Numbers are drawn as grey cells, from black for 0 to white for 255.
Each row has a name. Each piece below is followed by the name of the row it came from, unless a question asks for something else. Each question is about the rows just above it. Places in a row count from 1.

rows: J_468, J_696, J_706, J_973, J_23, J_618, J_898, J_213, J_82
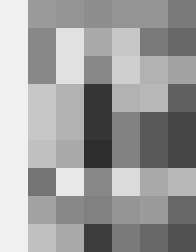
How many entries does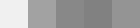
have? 5
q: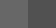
J_82
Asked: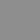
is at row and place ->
J_468, 4

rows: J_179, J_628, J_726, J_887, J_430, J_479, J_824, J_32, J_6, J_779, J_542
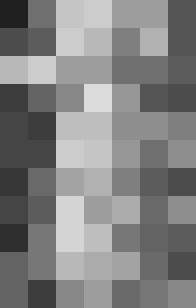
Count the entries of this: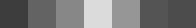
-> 7
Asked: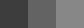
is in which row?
J_887
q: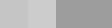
J_179
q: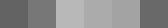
J_779

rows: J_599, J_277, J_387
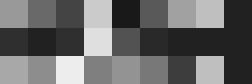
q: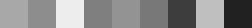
J_387
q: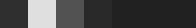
J_277
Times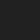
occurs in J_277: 4
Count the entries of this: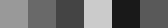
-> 6
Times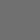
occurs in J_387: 0

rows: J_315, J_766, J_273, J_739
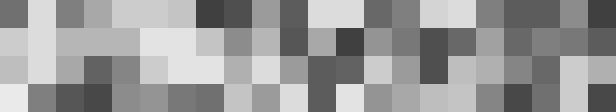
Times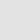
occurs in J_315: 0
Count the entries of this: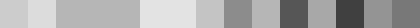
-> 15
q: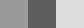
J_315
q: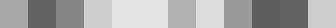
J_273
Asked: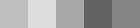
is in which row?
J_273
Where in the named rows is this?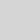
J_315, 16
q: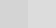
J_315

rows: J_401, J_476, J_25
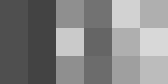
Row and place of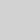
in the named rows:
J_401, 5
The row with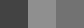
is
J_401
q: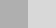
J_476
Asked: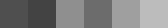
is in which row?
J_25
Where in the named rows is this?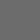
J_25, 4
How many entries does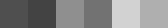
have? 6
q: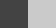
J_476

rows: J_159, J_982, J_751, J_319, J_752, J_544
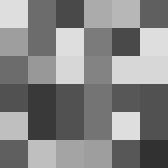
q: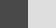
J_982
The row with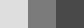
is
J_982
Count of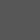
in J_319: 1
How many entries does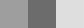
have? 3
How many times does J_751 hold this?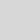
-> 3

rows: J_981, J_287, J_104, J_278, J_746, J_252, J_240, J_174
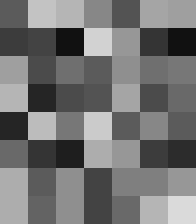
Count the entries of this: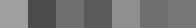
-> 7
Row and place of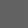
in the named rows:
J_174, 2

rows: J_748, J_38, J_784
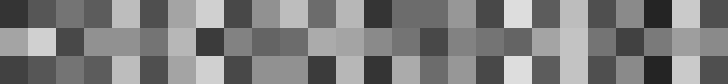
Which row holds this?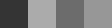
J_784
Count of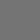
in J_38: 4
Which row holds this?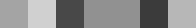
J_784
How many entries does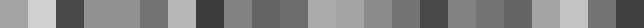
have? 23
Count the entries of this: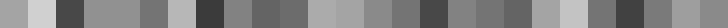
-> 26
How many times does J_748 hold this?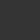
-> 2

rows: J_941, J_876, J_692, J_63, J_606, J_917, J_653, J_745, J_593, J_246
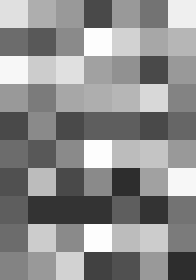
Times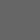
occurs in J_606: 1
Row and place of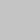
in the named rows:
J_917, 6
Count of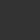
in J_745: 4
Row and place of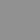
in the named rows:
J_692, 5
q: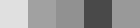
J_692

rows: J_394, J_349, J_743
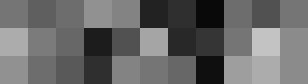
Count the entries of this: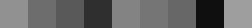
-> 9
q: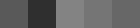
J_743
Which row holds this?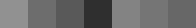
J_743
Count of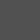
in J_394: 1
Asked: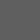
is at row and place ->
J_394, 2

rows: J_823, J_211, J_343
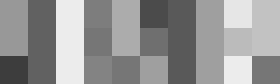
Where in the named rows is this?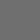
J_211, 6
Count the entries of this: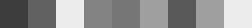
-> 9
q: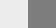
J_823
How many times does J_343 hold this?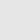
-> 0
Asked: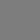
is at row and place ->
J_823, 4

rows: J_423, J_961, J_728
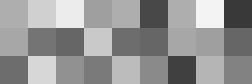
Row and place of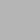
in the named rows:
J_728, 8
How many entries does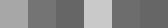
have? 6
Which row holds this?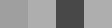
J_423
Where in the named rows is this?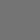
J_961, 2
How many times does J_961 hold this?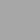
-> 2

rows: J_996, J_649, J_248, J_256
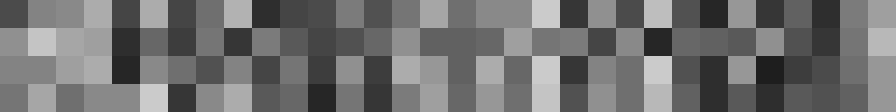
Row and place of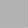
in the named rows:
J_996, 9
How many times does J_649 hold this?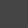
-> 2
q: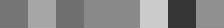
J_996
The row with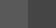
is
J_649

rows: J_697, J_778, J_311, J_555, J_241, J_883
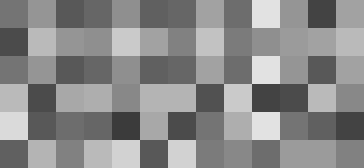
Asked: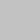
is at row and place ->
J_778, 8
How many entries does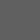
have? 1

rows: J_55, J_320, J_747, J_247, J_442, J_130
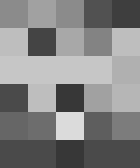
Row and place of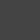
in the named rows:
J_320, 2
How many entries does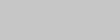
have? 4
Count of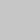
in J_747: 4
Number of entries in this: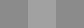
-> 3
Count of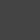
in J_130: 0

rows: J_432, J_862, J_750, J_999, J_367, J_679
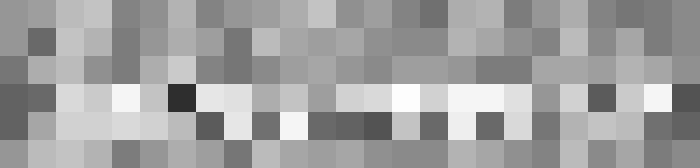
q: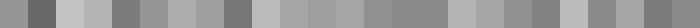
J_862
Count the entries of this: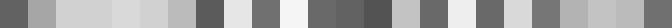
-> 24
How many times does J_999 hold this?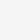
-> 4
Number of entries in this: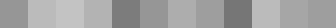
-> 12

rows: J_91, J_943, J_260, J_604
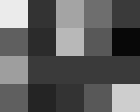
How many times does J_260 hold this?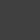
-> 0
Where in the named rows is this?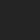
J_604, 2
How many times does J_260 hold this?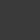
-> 4
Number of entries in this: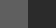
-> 2

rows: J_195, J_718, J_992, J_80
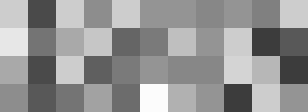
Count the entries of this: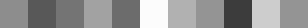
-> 11
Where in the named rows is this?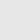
J_718, 1
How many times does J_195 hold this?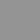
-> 3
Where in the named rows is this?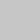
J_718, 4
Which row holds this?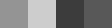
J_718

